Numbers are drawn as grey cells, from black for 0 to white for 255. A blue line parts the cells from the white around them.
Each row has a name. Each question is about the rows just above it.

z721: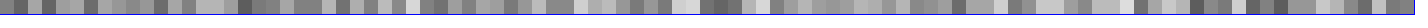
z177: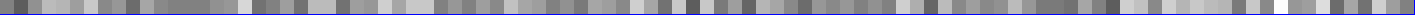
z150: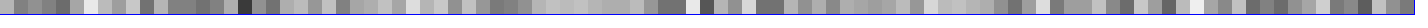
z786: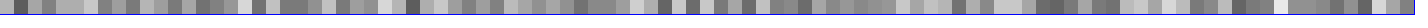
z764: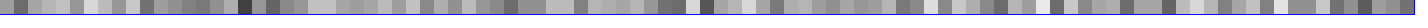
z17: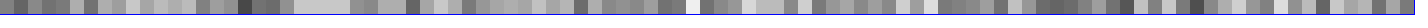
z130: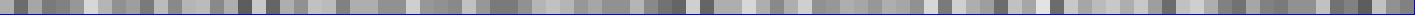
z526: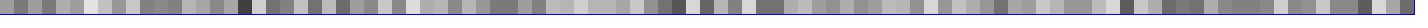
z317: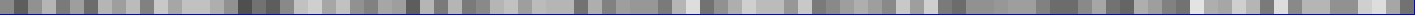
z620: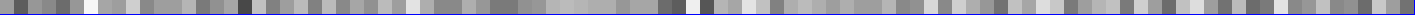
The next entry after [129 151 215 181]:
[145]
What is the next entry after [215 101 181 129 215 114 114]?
[174]

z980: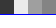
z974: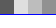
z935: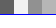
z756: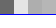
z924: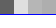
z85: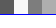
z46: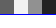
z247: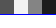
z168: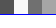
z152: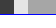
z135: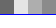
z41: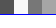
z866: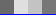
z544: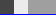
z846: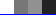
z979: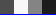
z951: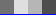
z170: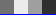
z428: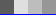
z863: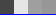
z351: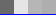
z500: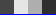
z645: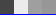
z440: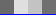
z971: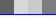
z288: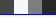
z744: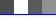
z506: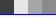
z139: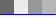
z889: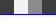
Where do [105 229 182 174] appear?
z351
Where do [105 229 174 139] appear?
z135
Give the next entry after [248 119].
[166]
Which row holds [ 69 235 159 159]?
z544

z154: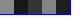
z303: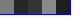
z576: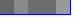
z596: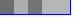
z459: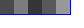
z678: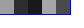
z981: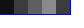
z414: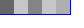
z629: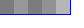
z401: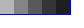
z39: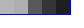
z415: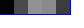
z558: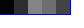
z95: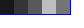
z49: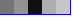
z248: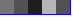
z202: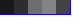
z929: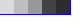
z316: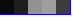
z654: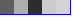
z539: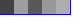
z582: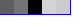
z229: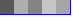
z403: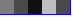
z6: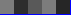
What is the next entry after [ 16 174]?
[198]
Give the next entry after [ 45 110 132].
[67]
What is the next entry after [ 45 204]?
[211]
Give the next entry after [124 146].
[182]
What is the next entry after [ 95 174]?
[45]
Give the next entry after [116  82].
[30]

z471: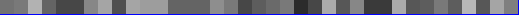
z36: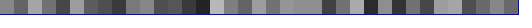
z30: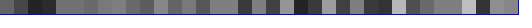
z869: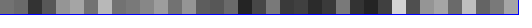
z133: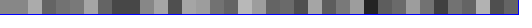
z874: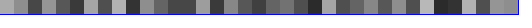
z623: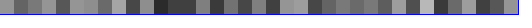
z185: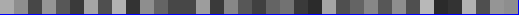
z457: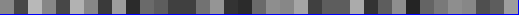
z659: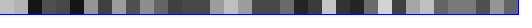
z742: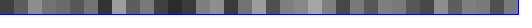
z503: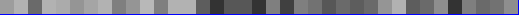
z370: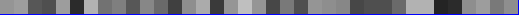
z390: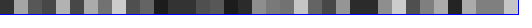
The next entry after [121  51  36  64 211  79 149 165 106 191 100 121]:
[165]
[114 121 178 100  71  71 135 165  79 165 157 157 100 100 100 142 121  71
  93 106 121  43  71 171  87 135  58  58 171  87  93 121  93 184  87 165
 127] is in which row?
z471
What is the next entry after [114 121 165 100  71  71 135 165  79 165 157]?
[114]
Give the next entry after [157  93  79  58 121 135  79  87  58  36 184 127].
[100]
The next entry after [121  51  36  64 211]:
[79]
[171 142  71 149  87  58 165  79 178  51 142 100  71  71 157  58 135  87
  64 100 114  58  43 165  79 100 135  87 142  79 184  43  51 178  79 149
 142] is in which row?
z185
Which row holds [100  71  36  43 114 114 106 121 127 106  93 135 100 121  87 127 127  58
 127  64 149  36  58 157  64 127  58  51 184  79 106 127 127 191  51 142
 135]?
z30

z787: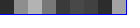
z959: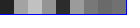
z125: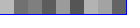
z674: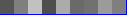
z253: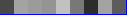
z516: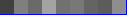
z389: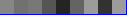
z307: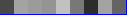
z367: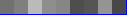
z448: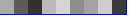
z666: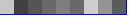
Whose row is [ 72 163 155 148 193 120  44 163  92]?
z253
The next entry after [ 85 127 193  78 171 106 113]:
[155]
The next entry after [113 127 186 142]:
[134]
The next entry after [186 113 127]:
[92]
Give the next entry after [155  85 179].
[163]
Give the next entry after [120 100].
[92]
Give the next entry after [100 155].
[50]

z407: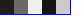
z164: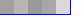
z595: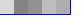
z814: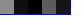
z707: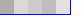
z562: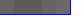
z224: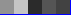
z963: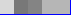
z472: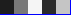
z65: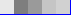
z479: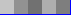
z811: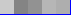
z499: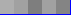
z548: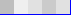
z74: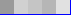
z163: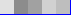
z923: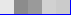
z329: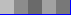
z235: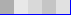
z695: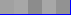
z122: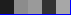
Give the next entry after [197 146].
[113]
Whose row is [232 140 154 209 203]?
z923
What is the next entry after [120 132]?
[182]

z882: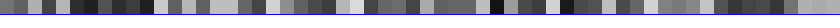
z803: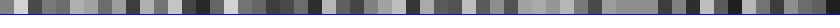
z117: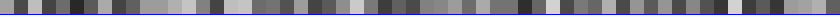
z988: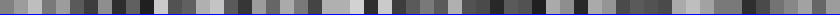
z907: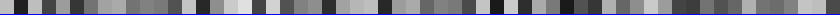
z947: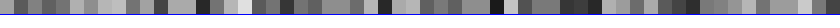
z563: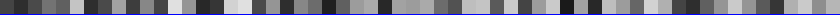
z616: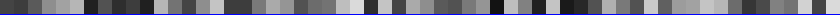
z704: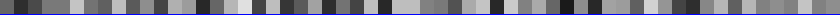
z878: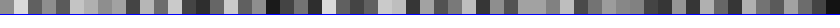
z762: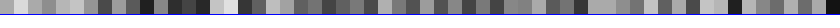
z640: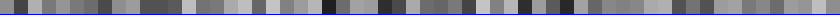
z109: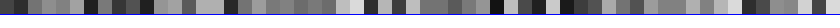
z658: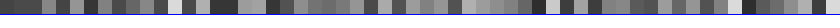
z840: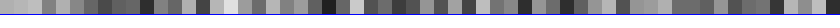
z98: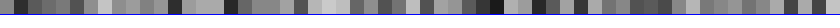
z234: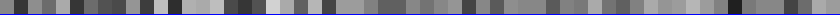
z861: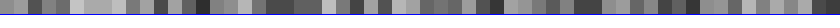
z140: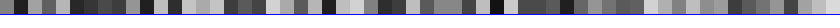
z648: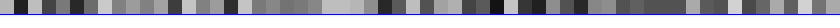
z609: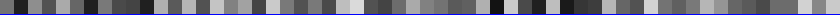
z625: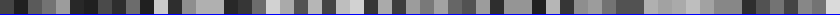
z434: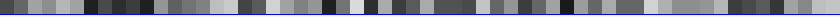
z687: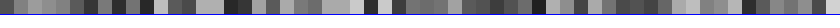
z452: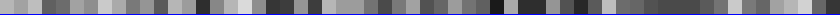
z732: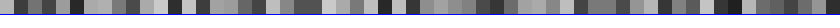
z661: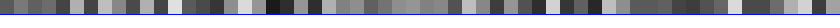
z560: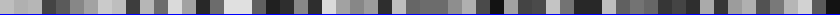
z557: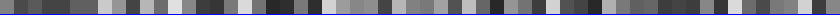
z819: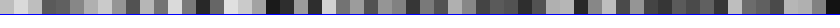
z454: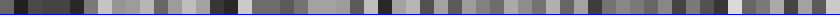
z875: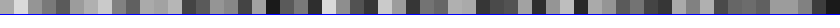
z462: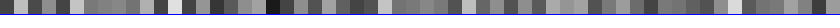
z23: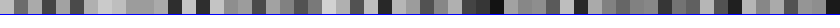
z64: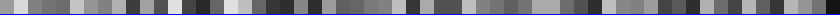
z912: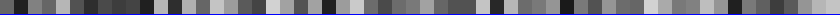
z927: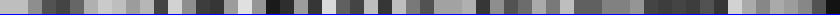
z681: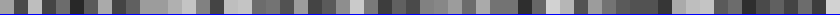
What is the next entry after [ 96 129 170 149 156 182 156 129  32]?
[121]
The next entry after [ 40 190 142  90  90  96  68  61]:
[82]
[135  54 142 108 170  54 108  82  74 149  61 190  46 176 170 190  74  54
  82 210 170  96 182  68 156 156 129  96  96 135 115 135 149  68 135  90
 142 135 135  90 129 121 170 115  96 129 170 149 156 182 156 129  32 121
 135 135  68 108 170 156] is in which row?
z234

